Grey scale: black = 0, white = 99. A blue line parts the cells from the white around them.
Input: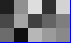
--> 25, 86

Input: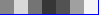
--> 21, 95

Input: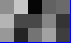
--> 28, 77

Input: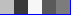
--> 96, 96

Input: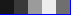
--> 60, 92

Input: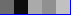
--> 66, 75

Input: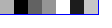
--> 58, 99

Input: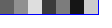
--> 23, 86

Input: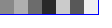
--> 16, 93
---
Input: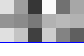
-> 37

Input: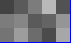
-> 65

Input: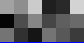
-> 23

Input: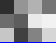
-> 83

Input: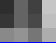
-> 67

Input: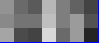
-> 14

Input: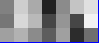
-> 43
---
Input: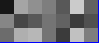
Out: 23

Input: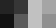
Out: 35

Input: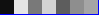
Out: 36

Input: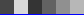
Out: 38

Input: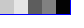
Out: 36

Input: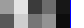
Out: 46

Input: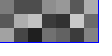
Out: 38

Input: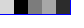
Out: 48
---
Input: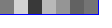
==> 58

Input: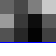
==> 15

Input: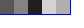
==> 12

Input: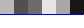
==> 89

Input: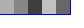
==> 24

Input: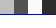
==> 32

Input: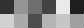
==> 70

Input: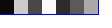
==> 17
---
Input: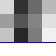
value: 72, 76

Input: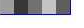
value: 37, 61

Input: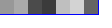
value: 39, 59

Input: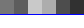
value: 19, 46

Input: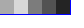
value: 14, 66

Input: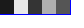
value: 33, 10

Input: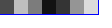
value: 85, 29

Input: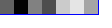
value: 64, 38
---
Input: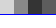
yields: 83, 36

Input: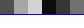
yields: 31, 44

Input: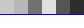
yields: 78, 18

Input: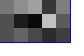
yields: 46, 24

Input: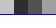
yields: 76, 62

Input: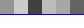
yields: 58, 39
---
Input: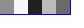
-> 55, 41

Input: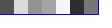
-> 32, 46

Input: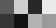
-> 35, 60

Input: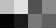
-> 74, 38

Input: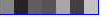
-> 52, 75

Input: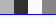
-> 70, 52

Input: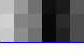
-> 75, 30

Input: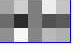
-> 64, 68
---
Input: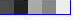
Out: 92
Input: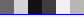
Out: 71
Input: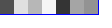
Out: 57
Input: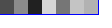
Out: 69
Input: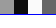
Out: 40
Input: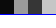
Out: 77
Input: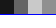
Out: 56
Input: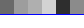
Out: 54
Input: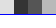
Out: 72
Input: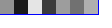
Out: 68
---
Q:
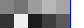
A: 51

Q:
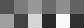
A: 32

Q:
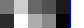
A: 46

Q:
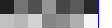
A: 12

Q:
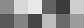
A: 54

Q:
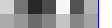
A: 82
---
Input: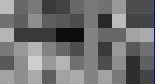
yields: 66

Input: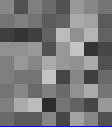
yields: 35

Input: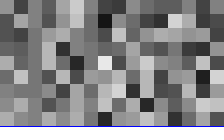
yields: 50

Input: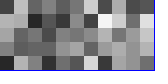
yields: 50

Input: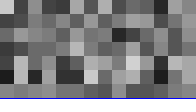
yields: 52

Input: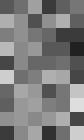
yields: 65

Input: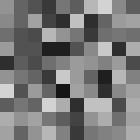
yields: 57

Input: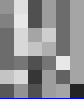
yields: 31
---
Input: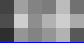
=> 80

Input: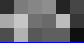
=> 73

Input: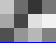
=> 87

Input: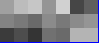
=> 54

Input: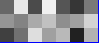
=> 62

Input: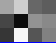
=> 57

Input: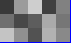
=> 66

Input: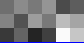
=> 73

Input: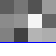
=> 95

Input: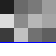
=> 71
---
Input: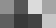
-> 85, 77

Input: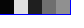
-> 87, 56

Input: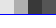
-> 89, 68

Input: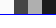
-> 97, 68

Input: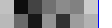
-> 79, 75

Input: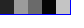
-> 76, 60

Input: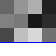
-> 84, 74

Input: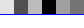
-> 88, 73
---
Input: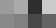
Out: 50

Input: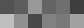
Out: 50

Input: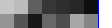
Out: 30

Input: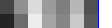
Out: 52

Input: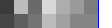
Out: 63

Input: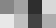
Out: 74

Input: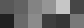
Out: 24

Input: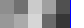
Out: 83

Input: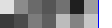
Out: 73

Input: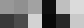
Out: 3
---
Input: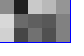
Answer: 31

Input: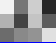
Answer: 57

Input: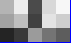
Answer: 45

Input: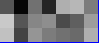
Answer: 41

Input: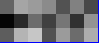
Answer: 42

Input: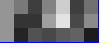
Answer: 38

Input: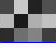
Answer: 51
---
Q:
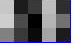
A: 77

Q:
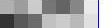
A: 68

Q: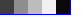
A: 24

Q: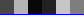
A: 27

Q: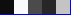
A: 5

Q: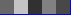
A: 40

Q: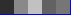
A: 18
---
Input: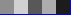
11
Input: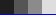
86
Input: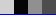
30
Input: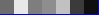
6
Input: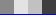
24
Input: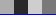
47
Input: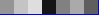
37
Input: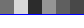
28
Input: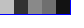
7
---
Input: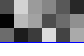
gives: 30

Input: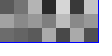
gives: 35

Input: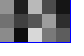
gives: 57

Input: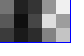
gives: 45

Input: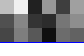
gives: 74

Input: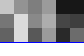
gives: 77
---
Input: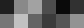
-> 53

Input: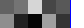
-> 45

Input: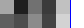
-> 12

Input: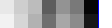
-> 80

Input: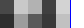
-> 78

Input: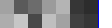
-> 35

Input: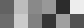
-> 73
